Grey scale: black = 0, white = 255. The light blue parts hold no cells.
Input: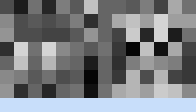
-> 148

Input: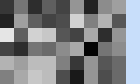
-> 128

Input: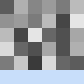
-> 123

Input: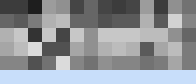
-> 133

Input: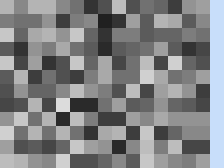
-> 189
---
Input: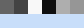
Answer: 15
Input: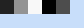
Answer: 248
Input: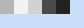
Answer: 210
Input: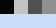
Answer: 195
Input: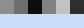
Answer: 130
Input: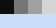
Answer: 118
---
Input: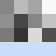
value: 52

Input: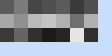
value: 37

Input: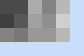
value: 152

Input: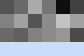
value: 140

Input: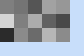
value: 107

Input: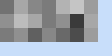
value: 105

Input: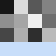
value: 174
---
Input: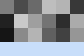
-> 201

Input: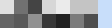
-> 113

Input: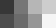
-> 118

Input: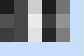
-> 71

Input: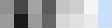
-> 71

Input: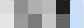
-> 143
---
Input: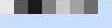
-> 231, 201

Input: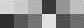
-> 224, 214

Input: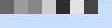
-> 226, 204

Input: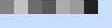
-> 194, 172

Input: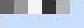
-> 245, 181

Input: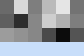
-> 229, 217

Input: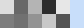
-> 231, 221

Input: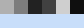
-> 207, 176

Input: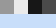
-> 234, 152
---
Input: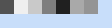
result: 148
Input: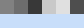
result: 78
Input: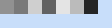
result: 37
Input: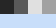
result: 161
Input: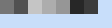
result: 59
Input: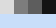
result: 20
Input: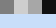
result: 16
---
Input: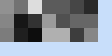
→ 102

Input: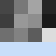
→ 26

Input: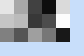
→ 252

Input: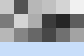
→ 93

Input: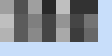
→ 115

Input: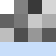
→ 172

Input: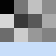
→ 170

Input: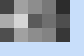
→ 78

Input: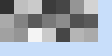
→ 90
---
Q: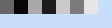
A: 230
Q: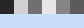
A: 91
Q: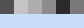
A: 121
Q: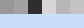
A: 195
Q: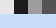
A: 84
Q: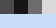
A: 218
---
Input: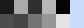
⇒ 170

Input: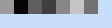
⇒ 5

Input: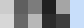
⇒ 95

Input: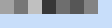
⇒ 119

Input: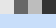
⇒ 103

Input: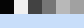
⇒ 240

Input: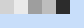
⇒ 234

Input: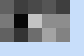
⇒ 62
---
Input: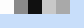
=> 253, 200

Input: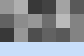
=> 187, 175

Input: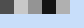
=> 200, 176

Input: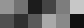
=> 199, 169

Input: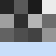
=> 235, 181

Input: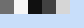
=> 246, 214

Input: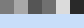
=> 219, 168
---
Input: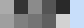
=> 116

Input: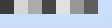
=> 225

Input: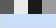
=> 234

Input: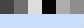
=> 7

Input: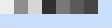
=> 120

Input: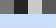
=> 36

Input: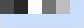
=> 252

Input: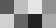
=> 101

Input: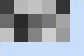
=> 131
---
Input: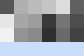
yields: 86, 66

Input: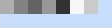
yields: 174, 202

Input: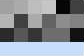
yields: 160, 18

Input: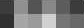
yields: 60, 104

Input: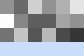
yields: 146, 54

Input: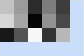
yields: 194, 184

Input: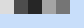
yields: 220, 117

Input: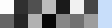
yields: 253, 157

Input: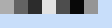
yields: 173, 149

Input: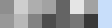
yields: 142, 57
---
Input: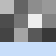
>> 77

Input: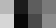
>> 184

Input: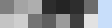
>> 126

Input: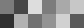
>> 124

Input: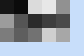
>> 156

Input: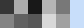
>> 54

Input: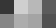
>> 54
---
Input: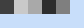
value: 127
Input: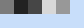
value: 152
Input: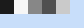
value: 202
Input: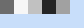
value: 161
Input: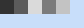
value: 195
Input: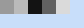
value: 218
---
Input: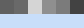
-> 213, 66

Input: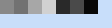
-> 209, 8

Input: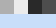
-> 235, 41

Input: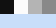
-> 251, 16

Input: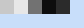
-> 231, 13

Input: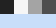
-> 246, 34

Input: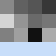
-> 212, 17

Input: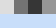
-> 221, 54
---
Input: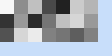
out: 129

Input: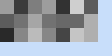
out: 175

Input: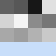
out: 201

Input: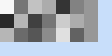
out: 151

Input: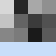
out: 90

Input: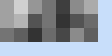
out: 95

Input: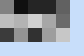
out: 199

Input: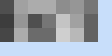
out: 98

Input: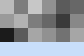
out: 166

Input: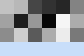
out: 121
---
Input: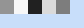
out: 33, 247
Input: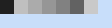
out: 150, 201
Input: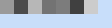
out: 115, 204
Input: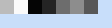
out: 36, 250
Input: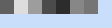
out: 75, 221
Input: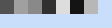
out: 48, 221
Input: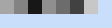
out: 143, 199
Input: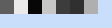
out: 198, 234
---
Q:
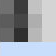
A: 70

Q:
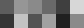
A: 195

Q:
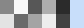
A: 106

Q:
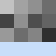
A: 144

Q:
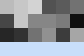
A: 199

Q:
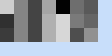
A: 133

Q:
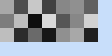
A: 190
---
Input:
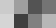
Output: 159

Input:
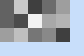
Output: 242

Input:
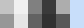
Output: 128

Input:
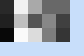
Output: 84

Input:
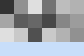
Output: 71

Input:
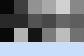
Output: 72

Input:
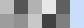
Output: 178

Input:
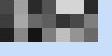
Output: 52
